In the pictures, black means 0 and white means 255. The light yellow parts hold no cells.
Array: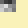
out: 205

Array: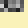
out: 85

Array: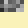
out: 40

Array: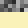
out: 84

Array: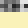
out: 167

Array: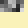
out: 173

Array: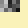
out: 189
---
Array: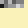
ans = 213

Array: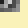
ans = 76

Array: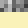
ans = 128

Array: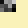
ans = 158

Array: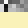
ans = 118

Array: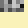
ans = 184
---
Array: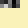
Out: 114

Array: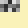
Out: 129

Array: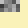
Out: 140

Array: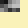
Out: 162

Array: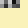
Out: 177

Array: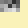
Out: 58

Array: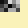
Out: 5
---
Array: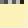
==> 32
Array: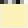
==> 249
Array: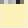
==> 122
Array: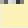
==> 127
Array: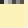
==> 85
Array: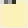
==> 48
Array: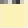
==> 206
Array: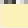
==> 176
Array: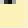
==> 155
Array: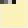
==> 22
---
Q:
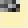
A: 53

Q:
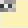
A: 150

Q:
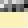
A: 179

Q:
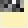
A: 63

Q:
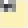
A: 169

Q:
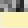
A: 40

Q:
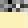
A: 121

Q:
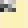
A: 207
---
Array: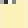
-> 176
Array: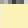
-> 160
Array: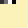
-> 48
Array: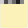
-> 206
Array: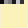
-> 10
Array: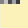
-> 131
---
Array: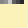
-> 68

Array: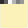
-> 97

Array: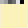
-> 81

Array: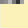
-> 118

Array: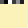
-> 32

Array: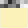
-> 68

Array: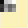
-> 44
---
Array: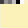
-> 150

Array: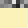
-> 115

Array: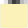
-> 226

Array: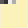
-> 50

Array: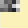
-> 94

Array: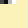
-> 16

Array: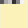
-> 173

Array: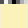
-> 244

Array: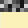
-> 157

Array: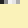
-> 144
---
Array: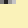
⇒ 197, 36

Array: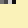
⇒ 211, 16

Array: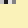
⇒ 228, 31

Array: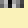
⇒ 203, 10

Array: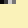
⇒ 205, 6

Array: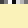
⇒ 251, 12

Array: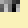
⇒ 198, 2
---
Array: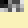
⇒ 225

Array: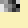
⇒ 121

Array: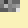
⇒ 129

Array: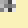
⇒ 217

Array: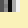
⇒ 11

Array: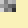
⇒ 116

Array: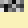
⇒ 95
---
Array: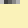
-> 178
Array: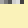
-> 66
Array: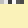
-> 75
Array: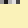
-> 71
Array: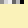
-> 7
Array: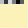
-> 95
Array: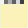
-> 63
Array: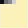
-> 209
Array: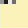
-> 110
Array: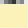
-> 235
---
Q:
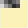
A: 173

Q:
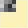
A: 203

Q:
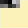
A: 40

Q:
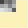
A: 164

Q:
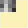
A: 84

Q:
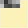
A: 151
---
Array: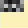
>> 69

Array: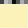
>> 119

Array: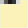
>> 220

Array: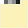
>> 26

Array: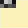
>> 71

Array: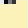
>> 51

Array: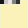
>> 48
